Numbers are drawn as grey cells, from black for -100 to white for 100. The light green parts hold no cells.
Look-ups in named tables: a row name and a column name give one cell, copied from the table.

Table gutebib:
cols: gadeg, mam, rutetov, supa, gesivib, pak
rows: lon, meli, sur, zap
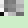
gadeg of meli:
73
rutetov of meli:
7
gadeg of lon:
88
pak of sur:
51
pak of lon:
53
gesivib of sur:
43
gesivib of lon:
49
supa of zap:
43
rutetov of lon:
1

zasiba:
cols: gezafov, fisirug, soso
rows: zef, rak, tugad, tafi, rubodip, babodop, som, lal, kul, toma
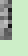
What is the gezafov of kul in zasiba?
16
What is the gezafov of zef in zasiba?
33
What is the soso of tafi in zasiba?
-40
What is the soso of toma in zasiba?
-17
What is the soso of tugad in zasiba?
-79
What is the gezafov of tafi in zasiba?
39
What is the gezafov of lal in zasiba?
20
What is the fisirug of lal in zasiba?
-30
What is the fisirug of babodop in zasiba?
52
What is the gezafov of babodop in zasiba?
31
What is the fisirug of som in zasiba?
37
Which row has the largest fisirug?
babodop

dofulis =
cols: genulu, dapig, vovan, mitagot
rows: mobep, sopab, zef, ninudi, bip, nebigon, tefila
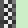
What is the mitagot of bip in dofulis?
-10
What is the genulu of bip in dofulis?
-41
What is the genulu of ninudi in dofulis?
-33
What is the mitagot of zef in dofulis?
-11
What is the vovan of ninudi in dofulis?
83
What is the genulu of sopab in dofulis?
-28
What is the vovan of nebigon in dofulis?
79
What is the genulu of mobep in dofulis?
-30
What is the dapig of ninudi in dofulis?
-74
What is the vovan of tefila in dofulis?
-61
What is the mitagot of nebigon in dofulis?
-62
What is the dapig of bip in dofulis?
85
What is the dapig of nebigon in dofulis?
-65
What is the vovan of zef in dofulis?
-59
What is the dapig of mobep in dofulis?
80
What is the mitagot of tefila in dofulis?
-14
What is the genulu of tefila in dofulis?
-46

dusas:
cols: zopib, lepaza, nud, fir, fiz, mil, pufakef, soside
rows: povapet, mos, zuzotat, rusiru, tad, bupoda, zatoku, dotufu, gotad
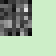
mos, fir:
-74
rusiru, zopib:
-37
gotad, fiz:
-89
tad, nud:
-31
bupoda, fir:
-43
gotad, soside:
-94
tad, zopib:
-65
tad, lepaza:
-41
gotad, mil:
34
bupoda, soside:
-2
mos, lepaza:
-15
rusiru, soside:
-67
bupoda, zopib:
2
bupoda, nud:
30

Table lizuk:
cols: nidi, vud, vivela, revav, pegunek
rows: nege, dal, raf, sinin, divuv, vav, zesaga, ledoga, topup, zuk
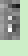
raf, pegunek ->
-11
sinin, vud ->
-3
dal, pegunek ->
-81
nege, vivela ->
-10
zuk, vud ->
-1
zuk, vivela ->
-12
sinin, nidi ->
11
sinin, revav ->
13
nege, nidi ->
11
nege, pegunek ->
4
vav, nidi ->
18
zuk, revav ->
13
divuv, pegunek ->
-18
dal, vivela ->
-26
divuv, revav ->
-35
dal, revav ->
-62
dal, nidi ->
38

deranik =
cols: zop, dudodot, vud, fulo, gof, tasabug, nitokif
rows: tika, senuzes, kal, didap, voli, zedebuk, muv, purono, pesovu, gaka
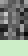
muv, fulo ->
-29
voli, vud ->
-28
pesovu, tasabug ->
-41
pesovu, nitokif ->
-94
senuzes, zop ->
-3
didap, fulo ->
8
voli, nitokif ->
-45
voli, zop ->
-19
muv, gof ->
-25

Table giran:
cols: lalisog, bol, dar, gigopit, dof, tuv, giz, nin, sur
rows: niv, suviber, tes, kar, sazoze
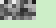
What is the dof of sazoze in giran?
7
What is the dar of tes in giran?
11
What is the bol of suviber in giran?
15
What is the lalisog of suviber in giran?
-26
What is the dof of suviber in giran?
25
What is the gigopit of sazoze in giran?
-30
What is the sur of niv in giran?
-78
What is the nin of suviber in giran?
39
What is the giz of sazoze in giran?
9
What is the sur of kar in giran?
-43
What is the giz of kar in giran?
-31
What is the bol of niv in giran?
-62
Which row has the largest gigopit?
niv

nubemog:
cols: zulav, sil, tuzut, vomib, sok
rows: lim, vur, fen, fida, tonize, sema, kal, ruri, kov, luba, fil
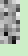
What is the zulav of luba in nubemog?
58
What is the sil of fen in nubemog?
65
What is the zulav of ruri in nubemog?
22
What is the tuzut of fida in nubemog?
21
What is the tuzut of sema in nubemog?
34
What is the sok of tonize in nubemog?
67
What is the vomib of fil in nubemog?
-87
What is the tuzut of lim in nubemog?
31
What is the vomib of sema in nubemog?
17
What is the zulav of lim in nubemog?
25
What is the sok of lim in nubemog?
77
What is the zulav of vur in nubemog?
62
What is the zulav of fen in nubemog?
40
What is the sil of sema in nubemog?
41
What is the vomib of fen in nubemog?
24
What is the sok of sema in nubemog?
-43
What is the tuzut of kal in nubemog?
31
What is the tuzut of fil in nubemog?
-4
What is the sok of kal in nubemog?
26

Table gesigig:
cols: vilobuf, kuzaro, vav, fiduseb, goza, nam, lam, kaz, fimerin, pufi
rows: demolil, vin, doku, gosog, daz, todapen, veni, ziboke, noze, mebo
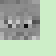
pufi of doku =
13
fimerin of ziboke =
9
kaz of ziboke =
9
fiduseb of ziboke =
10
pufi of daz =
-3
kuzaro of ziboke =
10
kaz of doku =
11
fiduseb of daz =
12
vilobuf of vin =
10
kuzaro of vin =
8
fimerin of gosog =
8
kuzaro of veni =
30
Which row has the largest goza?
todapen

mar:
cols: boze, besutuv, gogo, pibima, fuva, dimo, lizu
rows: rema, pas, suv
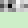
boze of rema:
14
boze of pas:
-43
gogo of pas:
-93
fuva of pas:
83
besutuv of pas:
24
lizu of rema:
74
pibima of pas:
47
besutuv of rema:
61
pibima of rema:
8
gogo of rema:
-9
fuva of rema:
95

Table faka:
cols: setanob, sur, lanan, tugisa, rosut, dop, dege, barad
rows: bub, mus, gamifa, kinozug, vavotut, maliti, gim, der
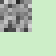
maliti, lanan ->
-18
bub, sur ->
67
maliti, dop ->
40
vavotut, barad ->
-21
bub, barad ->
15
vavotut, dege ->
22
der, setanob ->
34
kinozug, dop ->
5
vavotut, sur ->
40
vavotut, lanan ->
50
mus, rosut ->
15
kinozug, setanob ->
3
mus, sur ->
13
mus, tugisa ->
-3
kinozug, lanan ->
-3
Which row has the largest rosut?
der

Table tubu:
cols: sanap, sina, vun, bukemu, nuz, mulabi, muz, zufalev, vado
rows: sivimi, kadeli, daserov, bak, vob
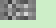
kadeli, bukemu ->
-26
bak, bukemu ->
-17
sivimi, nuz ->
-10
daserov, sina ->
-5
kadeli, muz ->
54
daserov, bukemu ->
-6
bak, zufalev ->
22
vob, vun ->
-52
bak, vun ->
33
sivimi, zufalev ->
2
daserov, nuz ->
-30
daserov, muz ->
4
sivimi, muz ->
-35
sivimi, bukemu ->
29
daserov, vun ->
16
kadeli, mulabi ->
14
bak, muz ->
69
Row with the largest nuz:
bak

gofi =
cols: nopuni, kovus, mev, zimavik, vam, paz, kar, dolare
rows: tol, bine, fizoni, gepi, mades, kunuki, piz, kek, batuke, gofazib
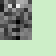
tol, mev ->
-29
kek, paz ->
-13
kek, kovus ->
-61
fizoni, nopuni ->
-78
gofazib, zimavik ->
-63
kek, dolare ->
-13
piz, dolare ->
-44
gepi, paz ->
-44
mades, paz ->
-47
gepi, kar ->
-1
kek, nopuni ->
10
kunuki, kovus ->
-17
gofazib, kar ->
-16
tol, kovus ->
13
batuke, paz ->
5
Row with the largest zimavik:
fizoni

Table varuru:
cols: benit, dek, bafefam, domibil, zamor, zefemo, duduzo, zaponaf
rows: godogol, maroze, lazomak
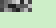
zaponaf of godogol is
-47
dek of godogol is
-15
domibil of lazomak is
-50
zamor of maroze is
-23
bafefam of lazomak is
4
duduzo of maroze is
-26
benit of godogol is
-43
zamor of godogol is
67
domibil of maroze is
-79
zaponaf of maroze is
52
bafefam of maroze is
-75
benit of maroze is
-35
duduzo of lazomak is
46
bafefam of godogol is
3
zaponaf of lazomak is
-39
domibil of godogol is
41
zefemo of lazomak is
-2
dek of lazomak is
21

